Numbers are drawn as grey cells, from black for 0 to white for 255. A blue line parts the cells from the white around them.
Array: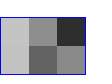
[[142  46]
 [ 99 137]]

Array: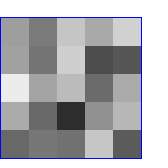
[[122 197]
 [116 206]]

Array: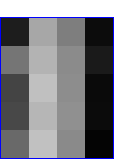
[[167 126]
 [179 139]]

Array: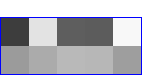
[[227  94]
 [171 185]]

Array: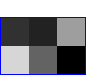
[[ 34 158]
 [ 99   0]]

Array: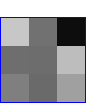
[[113  13]
 [109 189]]

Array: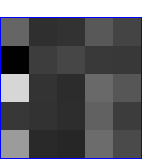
[[47 50]
 [61 70]]

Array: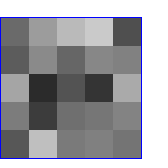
[[156 186]
 [138 102]]

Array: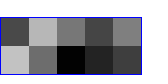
[[183 119]
 [109   2]]
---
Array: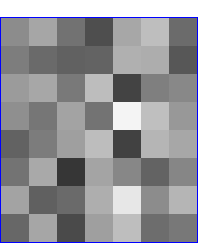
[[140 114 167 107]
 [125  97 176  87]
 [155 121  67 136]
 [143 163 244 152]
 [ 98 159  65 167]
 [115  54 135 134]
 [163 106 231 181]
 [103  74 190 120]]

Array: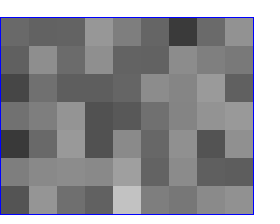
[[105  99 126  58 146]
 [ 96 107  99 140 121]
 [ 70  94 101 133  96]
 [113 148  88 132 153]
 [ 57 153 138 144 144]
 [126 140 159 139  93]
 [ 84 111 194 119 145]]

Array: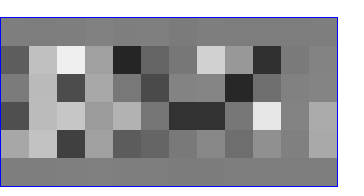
[[126 126 126 123 125 125]
 [ 93 239  37 119 152 122]
 [123  76 120 131  39 129]
 [ 79 198 178  50 119 131]
 [167  64  92 121 110 128]
 [126 127 126 124 126 125]]

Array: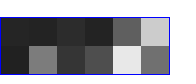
[[ 37  44  95]
 [ 33  53 232]]

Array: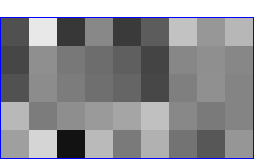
[[ 80  55  58 194 183]
 [ 70 120  95 135 135]
 [ 81 124 101 127 132]
 [184 142 165 136 132]
 [159  18 122 115 150]]

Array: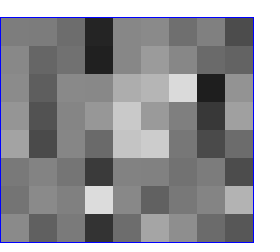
[[125 109 135 111  76]
 [136 113 135 135  99]
 [139 137 173 218 147]
 [149 133 201 127 160]
 [163 134 196 119 108]
 [121 117 130 114  76]
 [116 128 136 120 179]
 [138 122 109 142  87]]

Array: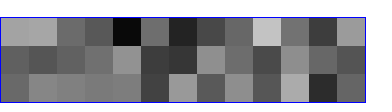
[[163 107   9  35 103 114 155]
 [ 96  97 146  54 109 142  84]
 [105 128 125 153 142 171 101]]
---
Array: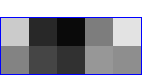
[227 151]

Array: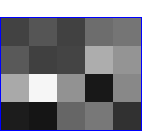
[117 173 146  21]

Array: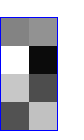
[146 255]

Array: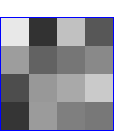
[ 87 118 152  53]

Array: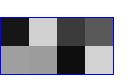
[89 14]

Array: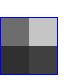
[197  48]
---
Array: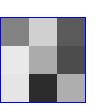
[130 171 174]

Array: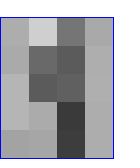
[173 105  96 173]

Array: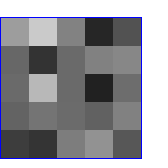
[157  51 106  97  87]

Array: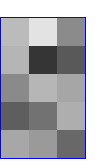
[187  53 166]

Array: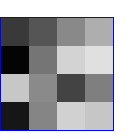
[ 57 117  67 198]

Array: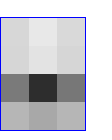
[215 227 119]

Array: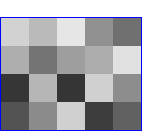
[210 116  53  61]

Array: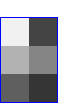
[241 133]

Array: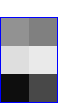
[146 234]
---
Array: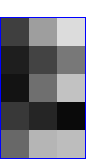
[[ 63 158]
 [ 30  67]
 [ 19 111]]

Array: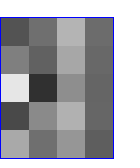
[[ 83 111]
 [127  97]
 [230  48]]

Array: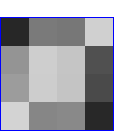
[[ 39 122]
 [148 206]
 [156 205]]

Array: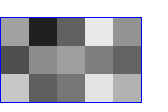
[[161  32]
 [ 79 140]
 [199  94]]

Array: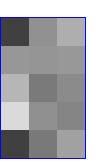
[[ 64 145]
 [151 149]
 [182 122]]

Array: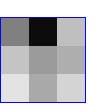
[[128  12]
 [196 155]
 [227 169]]

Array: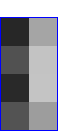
[[ 39 165]
 [ 81 195]
 [ 41 196]]
